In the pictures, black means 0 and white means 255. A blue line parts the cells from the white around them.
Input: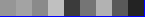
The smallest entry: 35
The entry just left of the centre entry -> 192

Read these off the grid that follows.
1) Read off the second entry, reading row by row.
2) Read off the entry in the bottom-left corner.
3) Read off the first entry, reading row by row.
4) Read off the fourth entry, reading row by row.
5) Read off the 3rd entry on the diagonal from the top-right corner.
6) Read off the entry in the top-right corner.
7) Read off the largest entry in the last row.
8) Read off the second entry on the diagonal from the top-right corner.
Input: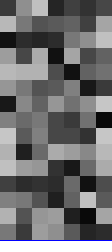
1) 143
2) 120
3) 58
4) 37
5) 120
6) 71
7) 157
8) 64

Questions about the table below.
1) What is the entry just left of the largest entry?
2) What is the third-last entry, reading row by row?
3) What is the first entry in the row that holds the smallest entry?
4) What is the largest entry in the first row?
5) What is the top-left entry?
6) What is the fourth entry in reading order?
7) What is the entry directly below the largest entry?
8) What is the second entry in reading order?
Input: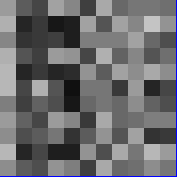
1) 134
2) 111
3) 183
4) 169
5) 155
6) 162
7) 104
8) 92

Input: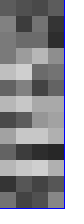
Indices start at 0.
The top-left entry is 92
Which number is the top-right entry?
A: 92
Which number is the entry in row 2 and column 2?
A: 107
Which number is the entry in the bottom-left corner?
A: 115
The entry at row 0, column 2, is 73
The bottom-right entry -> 135
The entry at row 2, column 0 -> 122
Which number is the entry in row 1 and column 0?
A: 129

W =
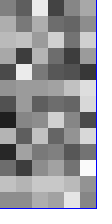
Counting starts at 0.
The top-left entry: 128
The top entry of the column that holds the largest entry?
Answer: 168
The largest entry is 250
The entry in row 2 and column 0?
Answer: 186
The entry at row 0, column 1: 94
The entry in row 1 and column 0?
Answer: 174
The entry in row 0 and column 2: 235
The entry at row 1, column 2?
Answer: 174
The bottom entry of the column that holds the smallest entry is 141
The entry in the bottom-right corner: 134
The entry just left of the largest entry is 115
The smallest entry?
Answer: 31
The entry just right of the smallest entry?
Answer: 134
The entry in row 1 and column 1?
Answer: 121
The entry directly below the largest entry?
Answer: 147
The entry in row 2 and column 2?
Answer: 155
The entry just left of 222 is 193

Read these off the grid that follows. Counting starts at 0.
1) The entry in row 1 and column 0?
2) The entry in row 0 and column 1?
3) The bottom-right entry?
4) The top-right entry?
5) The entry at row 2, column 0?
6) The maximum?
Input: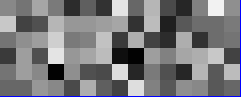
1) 200
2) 116
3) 103
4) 143
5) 116
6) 242

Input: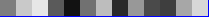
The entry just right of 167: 215
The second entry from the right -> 167
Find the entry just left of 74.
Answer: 152
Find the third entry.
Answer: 231
